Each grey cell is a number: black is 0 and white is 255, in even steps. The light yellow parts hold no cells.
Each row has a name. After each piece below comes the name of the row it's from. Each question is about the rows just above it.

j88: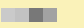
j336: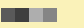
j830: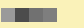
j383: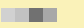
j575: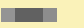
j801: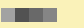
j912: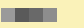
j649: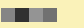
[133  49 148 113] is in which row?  j649
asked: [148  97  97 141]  j575
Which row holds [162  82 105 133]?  j801
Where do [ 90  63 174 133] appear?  j336

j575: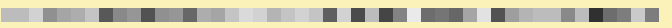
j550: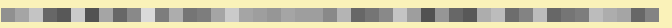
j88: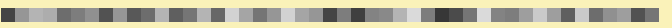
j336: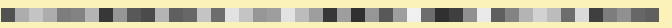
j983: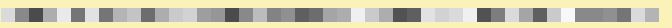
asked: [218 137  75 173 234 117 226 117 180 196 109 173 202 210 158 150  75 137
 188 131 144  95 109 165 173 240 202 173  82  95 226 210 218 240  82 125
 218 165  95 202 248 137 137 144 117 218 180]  j983
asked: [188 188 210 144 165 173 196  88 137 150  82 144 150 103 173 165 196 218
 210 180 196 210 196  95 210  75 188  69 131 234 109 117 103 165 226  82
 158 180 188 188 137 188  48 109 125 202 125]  j575
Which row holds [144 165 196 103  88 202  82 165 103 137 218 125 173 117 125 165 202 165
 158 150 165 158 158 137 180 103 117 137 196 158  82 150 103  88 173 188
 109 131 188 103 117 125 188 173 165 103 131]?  j550
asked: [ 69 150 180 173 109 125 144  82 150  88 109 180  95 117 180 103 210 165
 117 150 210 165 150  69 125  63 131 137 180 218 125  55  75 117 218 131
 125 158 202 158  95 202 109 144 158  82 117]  j88

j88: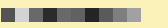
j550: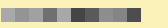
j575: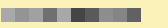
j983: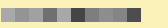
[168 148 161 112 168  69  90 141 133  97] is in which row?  j575

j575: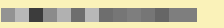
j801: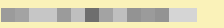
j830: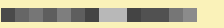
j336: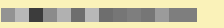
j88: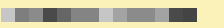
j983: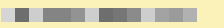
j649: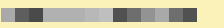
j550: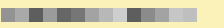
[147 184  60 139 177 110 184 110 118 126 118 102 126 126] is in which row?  j575
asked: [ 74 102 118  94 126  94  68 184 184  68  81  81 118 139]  j830
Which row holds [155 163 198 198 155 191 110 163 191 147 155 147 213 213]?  j801

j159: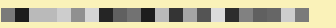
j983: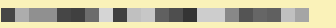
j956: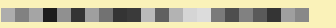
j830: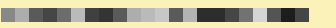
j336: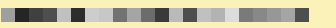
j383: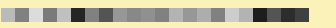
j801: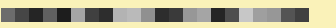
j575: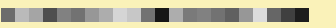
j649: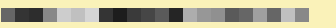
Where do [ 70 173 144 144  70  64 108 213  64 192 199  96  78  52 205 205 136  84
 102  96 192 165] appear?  j983
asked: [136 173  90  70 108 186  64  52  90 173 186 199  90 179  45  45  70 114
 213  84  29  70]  j830
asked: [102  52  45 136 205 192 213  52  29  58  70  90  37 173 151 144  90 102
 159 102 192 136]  j649
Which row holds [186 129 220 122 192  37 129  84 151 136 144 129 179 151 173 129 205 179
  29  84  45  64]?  j383
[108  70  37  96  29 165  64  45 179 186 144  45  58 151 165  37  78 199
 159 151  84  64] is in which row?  j801

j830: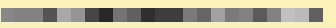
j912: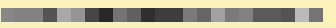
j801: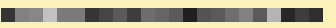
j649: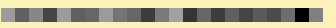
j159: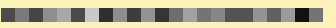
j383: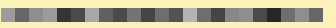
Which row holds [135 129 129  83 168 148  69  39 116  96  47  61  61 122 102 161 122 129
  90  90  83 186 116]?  j912
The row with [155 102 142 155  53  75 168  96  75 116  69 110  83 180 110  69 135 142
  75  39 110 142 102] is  j383
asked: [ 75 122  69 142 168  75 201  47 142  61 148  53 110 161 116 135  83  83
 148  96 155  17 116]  j159
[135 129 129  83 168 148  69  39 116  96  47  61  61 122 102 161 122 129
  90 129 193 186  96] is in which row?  j830

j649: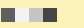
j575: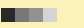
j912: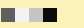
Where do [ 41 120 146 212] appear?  j575
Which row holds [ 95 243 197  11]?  j912
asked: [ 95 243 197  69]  j649

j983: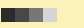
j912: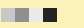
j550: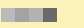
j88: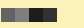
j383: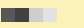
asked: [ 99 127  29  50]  j88
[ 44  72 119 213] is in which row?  j983

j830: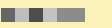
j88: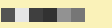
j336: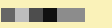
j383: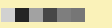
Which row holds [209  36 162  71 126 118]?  j383
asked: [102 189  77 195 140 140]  j830

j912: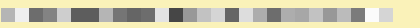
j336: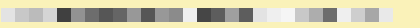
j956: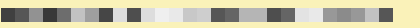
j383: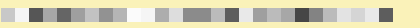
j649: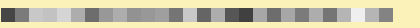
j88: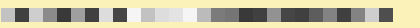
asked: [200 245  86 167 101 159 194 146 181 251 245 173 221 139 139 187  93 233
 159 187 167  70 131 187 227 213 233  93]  j383
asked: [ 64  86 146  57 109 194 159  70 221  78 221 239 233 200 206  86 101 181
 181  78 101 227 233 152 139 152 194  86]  j956
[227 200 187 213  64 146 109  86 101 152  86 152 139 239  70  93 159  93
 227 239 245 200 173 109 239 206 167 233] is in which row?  j336

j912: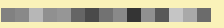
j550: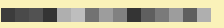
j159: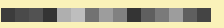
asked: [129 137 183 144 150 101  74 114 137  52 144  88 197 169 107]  j912
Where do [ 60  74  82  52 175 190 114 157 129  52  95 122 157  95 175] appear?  j550

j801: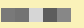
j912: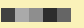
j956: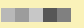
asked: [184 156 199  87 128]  j956
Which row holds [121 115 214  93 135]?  j801
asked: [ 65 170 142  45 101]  j912

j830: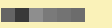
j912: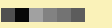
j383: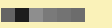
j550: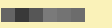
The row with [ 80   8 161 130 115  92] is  j912
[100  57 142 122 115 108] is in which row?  j830

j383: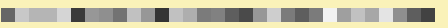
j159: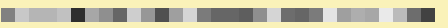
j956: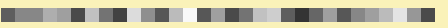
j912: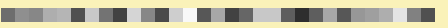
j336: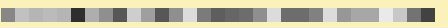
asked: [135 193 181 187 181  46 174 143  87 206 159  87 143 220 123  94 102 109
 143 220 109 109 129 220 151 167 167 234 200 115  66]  j336
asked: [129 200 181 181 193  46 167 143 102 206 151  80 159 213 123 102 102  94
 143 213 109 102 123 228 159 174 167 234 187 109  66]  j159

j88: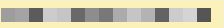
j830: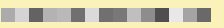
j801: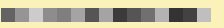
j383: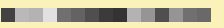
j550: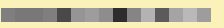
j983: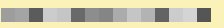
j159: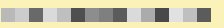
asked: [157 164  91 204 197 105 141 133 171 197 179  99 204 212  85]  j983
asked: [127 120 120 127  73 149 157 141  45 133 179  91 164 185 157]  j550

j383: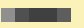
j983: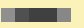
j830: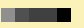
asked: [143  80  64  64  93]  j383
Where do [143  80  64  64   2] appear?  j830
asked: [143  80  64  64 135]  j983

